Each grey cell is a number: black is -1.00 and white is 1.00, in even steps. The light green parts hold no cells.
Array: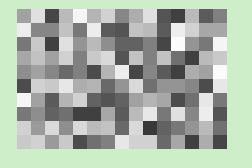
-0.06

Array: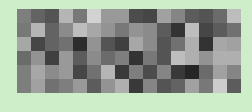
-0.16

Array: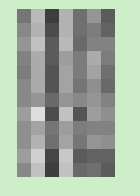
0.12

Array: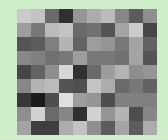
-0.57

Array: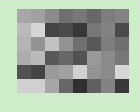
0.36

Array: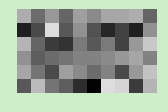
0.14

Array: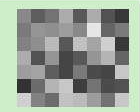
0.23
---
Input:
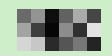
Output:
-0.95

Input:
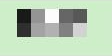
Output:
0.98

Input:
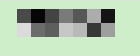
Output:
-0.47

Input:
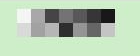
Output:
-0.46

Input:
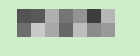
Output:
0.37

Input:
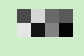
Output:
-0.18

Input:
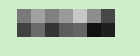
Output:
0.00

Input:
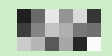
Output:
0.53

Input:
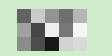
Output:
0.87
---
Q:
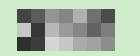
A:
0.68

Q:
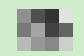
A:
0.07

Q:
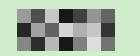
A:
0.44

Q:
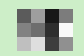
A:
-0.52

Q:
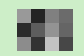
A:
0.52

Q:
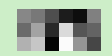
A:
-0.96

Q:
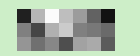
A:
0.06

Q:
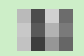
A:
0.18
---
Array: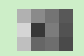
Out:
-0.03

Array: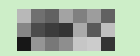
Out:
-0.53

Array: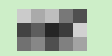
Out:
-0.70

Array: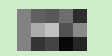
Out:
0.52

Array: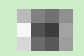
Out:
-0.52

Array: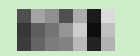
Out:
-0.09

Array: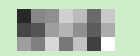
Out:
0.24

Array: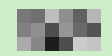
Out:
-0.39
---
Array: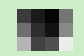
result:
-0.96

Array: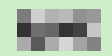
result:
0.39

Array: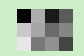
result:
-0.80

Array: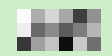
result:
0.68

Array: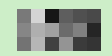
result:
-0.83

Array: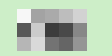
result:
0.33
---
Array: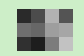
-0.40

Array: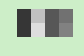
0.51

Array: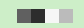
-0.65

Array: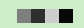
-0.64

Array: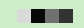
-0.93

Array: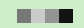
0.59

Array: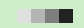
0.42

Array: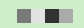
0.78
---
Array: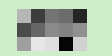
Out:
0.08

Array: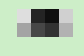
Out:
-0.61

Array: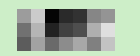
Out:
-0.73

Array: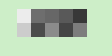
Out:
0.09

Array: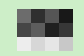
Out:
-0.75

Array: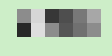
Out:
0.10

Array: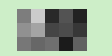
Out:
-0.46
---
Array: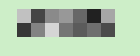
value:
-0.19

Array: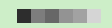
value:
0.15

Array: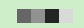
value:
0.14

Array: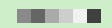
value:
0.61

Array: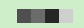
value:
-0.16

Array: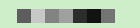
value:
-0.65

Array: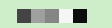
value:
0.04

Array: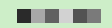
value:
0.65

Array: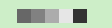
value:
0.35

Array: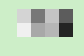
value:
-0.06
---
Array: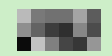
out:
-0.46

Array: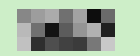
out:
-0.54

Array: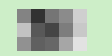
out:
-0.19

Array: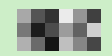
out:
0.50

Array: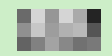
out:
0.07

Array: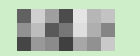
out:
0.31

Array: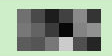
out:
0.59
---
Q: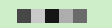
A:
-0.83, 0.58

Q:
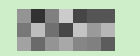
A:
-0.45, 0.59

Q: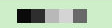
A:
0.44, 0.66

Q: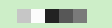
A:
-0.73, 0.98

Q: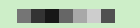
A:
-0.20, 0.61

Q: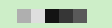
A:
-0.85, 0.74
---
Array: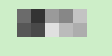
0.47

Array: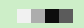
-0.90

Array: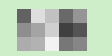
-0.07

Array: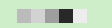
-0.69

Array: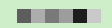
-0.77

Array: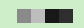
-0.81

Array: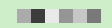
0.56

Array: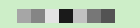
-0.07
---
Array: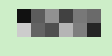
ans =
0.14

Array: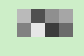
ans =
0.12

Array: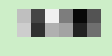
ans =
0.88

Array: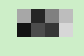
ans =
0.00

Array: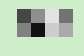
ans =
0.78

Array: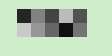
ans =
-0.47

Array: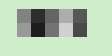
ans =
-0.21

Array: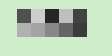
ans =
-0.70

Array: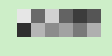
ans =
0.64
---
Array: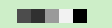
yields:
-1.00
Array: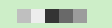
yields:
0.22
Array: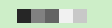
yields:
0.57
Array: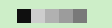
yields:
-0.05
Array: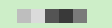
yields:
-0.04
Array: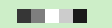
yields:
-0.80
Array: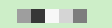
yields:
-0.02
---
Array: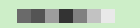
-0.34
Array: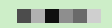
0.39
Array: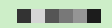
0.67
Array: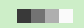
-0.10
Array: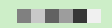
0.57
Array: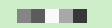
-0.28
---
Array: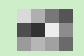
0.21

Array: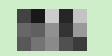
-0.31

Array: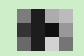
-0.18

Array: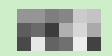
-0.43

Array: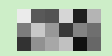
-0.61

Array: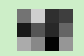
0.34

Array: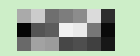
-0.18

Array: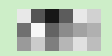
0.21

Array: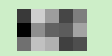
-0.12
